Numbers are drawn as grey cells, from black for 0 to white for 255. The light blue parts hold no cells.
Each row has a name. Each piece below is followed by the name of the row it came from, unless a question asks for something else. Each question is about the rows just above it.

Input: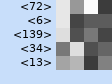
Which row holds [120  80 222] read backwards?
<139>
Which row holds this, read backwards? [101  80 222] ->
<34>
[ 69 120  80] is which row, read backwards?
<139>
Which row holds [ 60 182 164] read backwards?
<13>
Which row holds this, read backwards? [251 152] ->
<72>
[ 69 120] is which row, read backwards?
<139>
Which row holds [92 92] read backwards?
<6>

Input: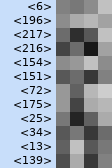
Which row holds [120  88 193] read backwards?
<13>
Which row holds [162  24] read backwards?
<216>

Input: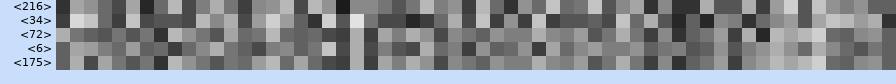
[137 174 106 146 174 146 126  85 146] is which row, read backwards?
<6>
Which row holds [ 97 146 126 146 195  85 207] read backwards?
<216>
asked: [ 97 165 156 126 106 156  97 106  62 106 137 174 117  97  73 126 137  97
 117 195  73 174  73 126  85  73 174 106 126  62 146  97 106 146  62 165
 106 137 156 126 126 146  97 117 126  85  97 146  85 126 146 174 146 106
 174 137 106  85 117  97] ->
<6>
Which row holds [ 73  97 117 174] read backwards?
<6>
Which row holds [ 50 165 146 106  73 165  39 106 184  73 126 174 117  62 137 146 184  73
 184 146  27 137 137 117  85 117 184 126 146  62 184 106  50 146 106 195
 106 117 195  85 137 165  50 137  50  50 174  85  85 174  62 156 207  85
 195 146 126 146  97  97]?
<216>
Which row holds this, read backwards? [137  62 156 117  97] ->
<175>

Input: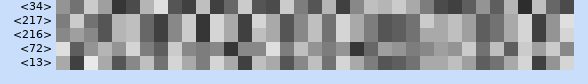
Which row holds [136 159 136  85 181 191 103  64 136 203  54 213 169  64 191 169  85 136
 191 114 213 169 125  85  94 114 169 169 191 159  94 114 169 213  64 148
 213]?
<216>
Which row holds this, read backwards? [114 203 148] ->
<72>
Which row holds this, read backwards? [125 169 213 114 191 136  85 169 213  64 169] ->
<217>
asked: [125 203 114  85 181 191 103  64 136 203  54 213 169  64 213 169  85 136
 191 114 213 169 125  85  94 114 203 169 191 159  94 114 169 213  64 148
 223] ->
<217>
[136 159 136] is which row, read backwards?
<216>
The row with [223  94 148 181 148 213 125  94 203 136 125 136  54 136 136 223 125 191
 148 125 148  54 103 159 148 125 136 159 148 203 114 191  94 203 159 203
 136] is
<72>

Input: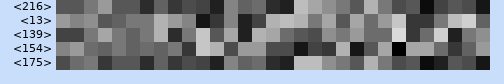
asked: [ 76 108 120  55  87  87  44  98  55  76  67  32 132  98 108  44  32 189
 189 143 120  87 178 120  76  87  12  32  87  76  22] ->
<175>
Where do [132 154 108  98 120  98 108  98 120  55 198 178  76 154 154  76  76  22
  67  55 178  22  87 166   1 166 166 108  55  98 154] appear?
<154>
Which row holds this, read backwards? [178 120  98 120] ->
<139>
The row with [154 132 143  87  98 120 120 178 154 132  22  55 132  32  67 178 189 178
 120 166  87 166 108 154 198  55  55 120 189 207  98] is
<13>
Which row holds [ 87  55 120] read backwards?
<175>
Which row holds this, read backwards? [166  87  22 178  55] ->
<154>

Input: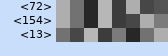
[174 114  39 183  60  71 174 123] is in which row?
<154>
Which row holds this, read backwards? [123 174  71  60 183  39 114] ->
<154>

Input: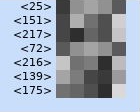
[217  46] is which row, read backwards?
<175>
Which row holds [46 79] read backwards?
<175>

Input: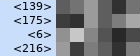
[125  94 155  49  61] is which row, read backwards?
<175>
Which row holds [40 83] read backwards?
<6>
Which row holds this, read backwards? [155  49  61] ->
<175>
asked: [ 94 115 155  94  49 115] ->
<139>

